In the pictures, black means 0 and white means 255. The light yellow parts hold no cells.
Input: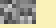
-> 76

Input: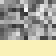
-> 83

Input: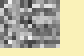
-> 210

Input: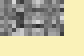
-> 61

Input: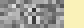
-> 138

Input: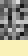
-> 137

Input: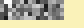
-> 121

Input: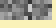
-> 177
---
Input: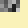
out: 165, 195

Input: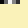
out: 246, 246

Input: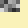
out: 118, 216

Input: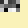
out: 89, 246

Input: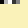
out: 254, 254

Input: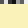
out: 16, 240

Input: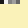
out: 130, 242

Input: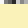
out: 41, 246

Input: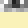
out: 58, 255
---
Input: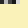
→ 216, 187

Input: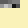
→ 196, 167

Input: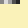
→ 220, 163

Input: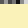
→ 214, 156

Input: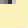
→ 198, 144

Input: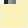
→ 252, 152
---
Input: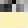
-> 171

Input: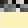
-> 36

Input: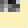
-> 92

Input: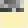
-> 176

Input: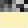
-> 91

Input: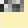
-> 236
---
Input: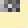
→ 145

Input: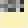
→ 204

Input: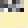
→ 105

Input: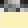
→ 200

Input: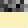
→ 91

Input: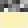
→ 55

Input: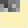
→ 122

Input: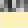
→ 216
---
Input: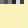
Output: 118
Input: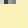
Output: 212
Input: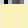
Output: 209
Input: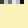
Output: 61
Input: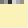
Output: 118
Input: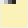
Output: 235
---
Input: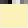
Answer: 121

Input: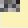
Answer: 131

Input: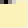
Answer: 139

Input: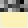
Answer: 3

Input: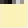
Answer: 208

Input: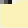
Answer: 24
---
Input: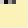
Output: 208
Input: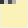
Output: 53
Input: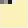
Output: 118
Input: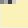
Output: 133
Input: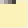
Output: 201
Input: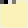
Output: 82
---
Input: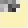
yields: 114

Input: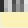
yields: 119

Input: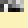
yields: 158

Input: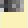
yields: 107

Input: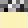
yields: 34

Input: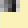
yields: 25

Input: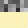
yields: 156

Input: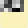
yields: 226
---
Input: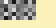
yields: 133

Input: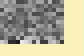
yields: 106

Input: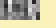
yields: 151

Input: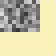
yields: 175

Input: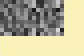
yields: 126

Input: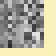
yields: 152

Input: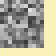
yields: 168
